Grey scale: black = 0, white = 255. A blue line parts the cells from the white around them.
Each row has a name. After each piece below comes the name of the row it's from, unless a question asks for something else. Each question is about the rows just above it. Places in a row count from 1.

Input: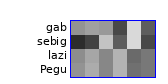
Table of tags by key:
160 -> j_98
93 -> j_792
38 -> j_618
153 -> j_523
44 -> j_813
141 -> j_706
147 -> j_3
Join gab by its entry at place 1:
j_3
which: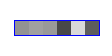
gab
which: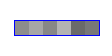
lazi
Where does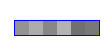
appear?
Pegu
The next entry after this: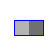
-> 120
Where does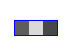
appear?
sebig

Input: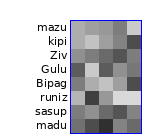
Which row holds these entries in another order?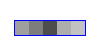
Bipag
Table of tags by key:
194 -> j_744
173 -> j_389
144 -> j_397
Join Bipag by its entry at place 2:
j_389
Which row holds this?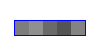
sasup
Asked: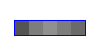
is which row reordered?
Ziv
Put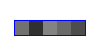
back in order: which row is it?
madu

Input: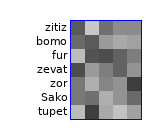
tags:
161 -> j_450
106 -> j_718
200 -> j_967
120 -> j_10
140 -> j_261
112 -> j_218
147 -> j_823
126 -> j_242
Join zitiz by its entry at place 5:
j_261
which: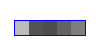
fur

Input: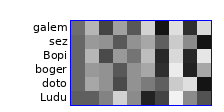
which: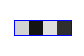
galem
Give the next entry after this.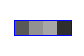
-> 236
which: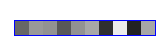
boger
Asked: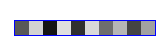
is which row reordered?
galem
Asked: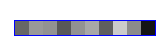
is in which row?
sez
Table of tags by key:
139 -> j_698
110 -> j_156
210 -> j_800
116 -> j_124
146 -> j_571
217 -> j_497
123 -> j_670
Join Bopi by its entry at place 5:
j_124

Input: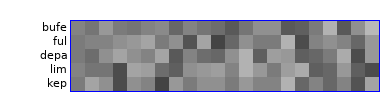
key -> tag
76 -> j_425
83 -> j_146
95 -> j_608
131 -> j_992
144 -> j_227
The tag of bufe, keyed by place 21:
j_227
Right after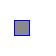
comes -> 103
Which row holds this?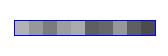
lim
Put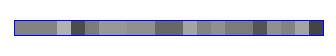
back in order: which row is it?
kep
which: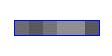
bufe

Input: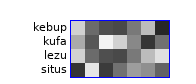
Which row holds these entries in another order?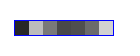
kebup
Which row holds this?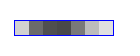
lezu
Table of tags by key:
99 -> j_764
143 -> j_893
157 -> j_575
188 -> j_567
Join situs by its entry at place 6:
j_893
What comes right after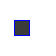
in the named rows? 113
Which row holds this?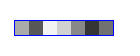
kufa
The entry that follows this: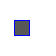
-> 243

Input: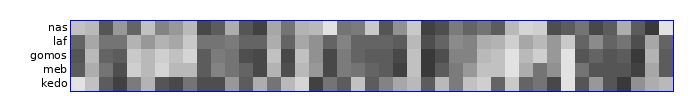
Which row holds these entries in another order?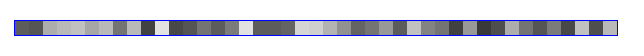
meb
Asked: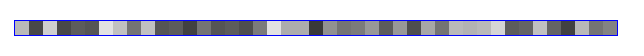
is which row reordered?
meb
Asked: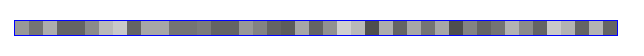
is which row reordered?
laf
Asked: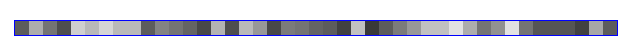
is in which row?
meb
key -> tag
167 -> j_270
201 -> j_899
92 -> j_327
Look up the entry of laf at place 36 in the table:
j_899
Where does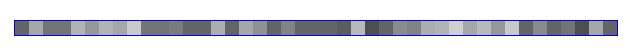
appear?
laf
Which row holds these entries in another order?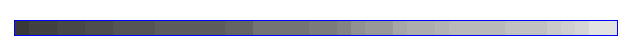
kedo

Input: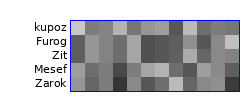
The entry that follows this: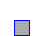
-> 102
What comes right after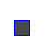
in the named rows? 125

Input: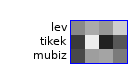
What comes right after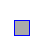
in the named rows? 150
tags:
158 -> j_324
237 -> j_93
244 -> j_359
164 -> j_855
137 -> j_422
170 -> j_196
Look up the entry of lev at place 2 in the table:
j_196
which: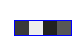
tikek

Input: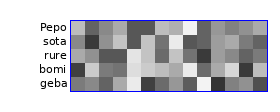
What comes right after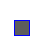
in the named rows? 243
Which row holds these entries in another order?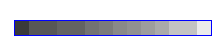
sota
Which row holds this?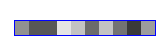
rure
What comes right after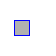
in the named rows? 243
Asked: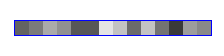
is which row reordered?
rure
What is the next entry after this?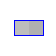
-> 243
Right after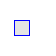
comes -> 195

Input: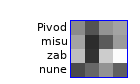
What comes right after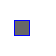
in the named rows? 147
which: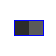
misu
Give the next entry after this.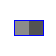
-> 147
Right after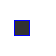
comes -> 204
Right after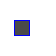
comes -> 103

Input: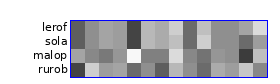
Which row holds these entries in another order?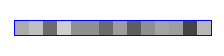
sola
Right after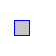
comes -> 136

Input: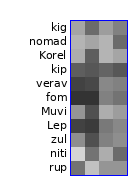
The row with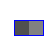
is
zul
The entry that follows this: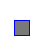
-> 136
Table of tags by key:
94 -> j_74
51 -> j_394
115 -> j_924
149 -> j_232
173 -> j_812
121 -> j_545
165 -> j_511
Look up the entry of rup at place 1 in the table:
j_924
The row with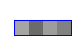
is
kig

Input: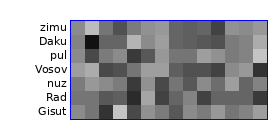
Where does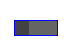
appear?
Rad
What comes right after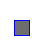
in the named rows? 158
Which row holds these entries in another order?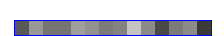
pul
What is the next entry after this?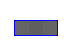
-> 66
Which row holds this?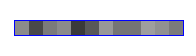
pul
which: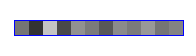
Gisut

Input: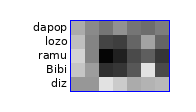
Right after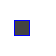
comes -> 62
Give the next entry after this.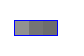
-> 125

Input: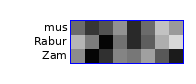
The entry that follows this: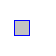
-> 154
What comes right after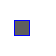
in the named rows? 174
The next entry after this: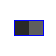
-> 174

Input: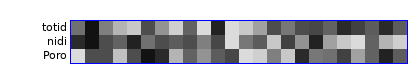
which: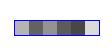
Poro
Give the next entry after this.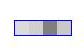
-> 42
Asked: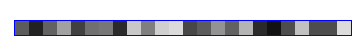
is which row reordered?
Poro
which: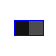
nidi
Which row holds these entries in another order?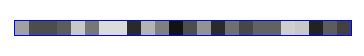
totid

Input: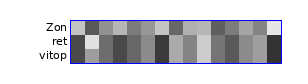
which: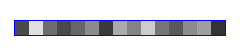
ret
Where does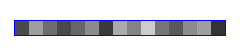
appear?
vitop
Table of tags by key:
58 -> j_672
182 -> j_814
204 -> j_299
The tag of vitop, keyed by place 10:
j_299

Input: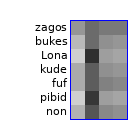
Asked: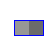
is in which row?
zagos
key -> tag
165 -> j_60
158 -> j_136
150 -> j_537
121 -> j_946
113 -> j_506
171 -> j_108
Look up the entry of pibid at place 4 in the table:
j_60
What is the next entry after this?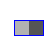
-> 136
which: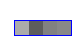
fuf
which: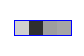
Lona

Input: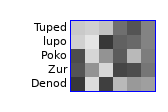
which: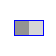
Zur
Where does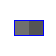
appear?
Tuped

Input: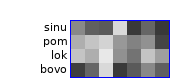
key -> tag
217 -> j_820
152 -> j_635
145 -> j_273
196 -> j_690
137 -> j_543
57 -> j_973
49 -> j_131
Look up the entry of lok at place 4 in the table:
j_273
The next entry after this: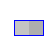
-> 232
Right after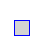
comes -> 152
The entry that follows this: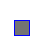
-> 196
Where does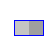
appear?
lok
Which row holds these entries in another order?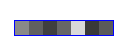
bovo

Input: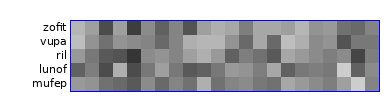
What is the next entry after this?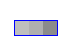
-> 147
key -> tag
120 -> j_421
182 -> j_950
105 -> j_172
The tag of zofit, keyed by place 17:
j_950
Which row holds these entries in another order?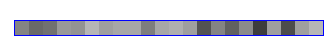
zofit

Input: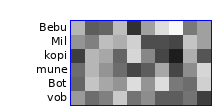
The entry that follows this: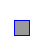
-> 109
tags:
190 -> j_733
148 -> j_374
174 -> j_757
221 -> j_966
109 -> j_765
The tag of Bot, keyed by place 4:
j_374
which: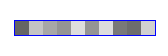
Bot
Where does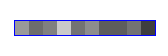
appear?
vob

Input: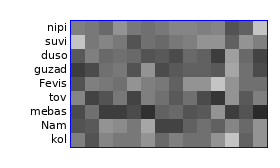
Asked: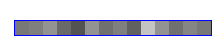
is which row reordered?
kol
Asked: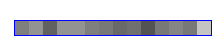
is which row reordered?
suvi
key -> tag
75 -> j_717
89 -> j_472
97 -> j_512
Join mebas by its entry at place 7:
j_512
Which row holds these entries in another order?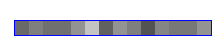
kol
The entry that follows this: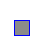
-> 120
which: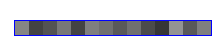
tov
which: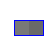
nipi

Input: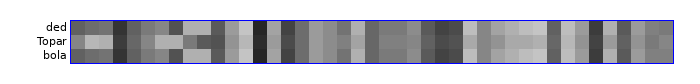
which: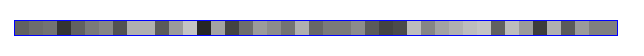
bola
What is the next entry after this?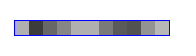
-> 44

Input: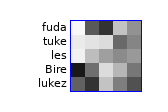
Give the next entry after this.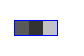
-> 146
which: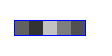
lukez
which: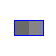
tuke
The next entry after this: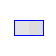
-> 105
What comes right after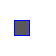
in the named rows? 51
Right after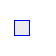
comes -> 227

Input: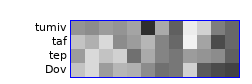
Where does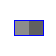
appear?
tep
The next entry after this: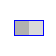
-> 140
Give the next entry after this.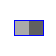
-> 236
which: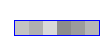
taf
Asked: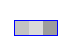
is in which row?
Dov
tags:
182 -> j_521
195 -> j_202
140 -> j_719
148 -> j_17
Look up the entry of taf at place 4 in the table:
j_719
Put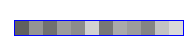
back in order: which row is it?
tep

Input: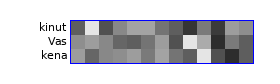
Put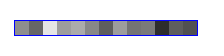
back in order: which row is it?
Vas
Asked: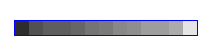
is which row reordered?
Vas
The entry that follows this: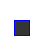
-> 122
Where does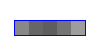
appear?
Vas
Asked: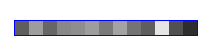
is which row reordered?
kena
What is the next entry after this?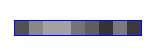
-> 157

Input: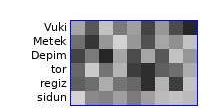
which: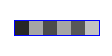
Depim
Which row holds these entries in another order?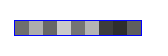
tor
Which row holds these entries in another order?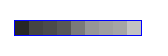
Vuki
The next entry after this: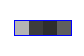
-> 110
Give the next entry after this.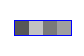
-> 68

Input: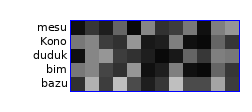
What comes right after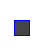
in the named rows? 49
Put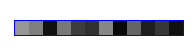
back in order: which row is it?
mesu
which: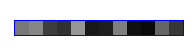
Kono
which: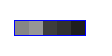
duduk
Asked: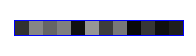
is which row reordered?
mesu
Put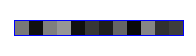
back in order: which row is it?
mesu
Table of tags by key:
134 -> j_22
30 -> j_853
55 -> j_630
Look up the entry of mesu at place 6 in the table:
j_22

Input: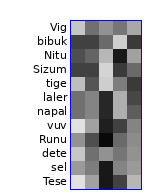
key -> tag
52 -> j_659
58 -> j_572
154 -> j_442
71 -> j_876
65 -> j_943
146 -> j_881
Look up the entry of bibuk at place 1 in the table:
j_943
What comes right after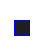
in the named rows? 65
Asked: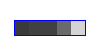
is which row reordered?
Sizum
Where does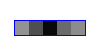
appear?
Runu

